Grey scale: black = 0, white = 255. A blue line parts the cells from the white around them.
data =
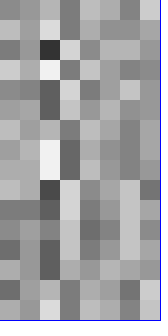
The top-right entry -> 204
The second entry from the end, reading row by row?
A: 131
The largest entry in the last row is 219
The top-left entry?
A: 139
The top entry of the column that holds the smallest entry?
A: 181
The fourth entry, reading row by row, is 124
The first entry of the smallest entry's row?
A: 124
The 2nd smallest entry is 74
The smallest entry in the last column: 116
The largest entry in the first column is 204
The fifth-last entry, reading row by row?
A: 124
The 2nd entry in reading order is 152
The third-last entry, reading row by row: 173
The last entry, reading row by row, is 196
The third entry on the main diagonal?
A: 51
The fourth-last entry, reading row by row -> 189
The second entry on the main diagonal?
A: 159
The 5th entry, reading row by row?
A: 189
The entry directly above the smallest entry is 219
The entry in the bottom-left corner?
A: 173

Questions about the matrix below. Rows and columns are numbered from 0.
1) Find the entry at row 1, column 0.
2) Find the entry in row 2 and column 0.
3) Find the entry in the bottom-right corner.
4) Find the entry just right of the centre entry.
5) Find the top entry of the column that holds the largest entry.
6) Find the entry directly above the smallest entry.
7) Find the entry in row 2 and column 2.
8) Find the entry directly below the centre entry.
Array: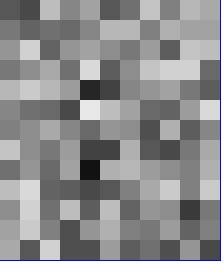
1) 120
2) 149
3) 73
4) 141
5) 162
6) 66
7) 99
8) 66

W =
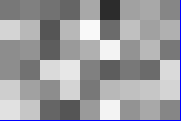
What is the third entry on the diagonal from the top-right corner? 147
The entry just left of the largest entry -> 184
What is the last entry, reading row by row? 134
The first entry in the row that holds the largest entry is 212
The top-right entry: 134
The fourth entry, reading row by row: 101
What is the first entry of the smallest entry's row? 120
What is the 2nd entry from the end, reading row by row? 168
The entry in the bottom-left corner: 225
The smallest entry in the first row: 44
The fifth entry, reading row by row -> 168
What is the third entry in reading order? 114
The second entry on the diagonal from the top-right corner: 161
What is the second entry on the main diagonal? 184
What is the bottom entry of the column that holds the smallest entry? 243
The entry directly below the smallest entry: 107
